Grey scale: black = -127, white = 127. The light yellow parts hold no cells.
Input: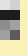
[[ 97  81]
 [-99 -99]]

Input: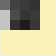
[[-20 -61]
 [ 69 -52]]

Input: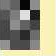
[[ -6 -29]
 [-42  -2]]

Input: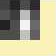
[[-62 -90]
 [-44 -66]]

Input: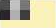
[[-51  65]
 [-88  47]]

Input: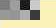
[[-2 30]
 [24 21]]
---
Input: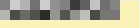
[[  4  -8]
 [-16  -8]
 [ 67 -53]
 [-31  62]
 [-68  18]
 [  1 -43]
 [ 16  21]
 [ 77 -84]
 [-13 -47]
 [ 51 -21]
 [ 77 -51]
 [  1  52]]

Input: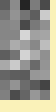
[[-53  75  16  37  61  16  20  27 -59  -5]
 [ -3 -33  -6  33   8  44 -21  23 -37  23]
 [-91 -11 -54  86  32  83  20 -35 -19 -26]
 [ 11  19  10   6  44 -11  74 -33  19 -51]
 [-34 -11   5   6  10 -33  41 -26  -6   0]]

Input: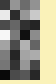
[[  18   73  -91   12  -27   44  -57  -88]
 [ -19   23  -79 -111   50   36   23  -40]
 [  21  -83  -25   -5  -52  -90  -76  -52]
 [ -69  106  -52  119   35   -2   -9 -118]]

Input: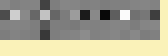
[[   2  -65    7    0]
 [   5   -8    5   -2]
 [   4  -14   -2    8]
 [   0  123    5    0]
 [   0  -33    5    6]
 [  -2 -119    1    3]
 [   2    9    1    1]
 [   0 -100    2   12]
 [   5   28   -5    4]
 [   6   -3   -2    2]
 [  -1  -25   -1   -1]
 [ -61   66  -39  -71]
 [   4  -24   -1   -2]
 [   3    9    3    0]
 [   0   78    4    3]
 [   8  -51    2   -2]]

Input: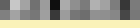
[[  -4   -7]
 [ -72  -56]
 [  -2    7]
 [  34   15]
 [  49   17]
 [  -4  -17]
 [  15   -9]
 [  43   28]
 [-112  -70]
 [  28   31]
 [ -14   -8]
 [  35    3]
 [  71   35]
 [ -30    0]]

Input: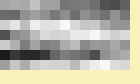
[[-31  -9  19  89  19  43  87]
 [-51  18  21  80  41  33  92]
 [-46 -15  41  95  23  18 119]
 [-16   1  72 118  25 -50 109]
 [ -4  16  70 106   9 -22  94]
 [ -7 -16  89 104  59 -11  59]
 [-10  14 119  86  44  -2  83]
 [ 33  -7  99  82   5 -24  83]
 [ 32  17  96  89   0 -71  85]
 [ 66  32 109  59  35 -87  78]
 [ 41  17  62  22  -2 -86  45]
 [ 43 -22 100  12  47 -71  71]
 [ 38 -20  80 -46  75 -99  31]]
